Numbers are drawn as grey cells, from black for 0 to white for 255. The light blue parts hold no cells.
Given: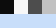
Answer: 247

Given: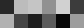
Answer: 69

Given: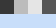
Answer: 188

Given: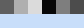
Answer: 175

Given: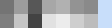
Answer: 197

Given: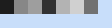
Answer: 135

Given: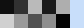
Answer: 154

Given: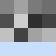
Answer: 67
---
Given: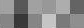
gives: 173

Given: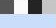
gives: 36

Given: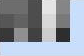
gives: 228

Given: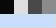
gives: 73

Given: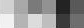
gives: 35

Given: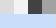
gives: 66

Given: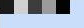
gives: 155

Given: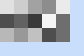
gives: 141
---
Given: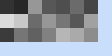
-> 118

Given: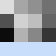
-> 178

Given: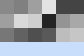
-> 98

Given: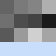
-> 154

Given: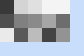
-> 89

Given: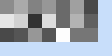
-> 85
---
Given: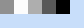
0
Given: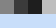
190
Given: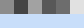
225
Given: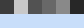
39
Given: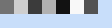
82
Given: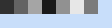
123
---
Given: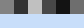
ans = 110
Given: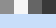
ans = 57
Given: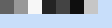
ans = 198
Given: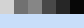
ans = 7
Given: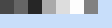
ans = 129
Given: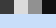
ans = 16
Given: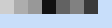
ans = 57
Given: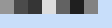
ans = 130
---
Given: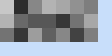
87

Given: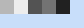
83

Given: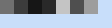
41

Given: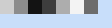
61

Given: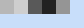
89

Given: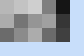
149

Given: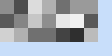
142
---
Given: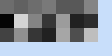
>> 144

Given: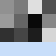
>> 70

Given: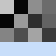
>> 78

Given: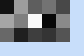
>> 31

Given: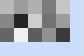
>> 240

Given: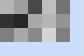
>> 169

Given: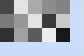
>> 161

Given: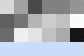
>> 239
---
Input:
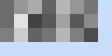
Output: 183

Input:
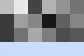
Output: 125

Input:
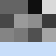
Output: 121

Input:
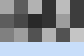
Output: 178

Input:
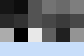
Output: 95

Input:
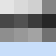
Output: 152
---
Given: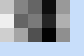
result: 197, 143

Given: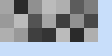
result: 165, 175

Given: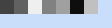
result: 66, 192

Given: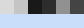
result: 218, 68

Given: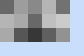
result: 104, 146

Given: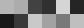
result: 182, 191
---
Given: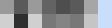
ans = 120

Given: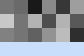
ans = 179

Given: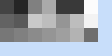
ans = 189

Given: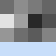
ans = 40

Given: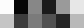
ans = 37

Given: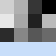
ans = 33

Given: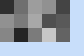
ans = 80

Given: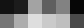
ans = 191
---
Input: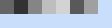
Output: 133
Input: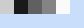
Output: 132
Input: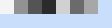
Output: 146
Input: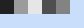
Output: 131
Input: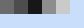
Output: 107
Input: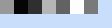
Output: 121
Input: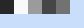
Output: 114
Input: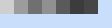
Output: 112
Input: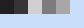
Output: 124
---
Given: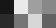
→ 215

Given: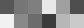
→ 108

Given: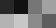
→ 139

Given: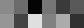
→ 223

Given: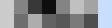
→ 173

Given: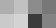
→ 59

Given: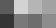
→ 109
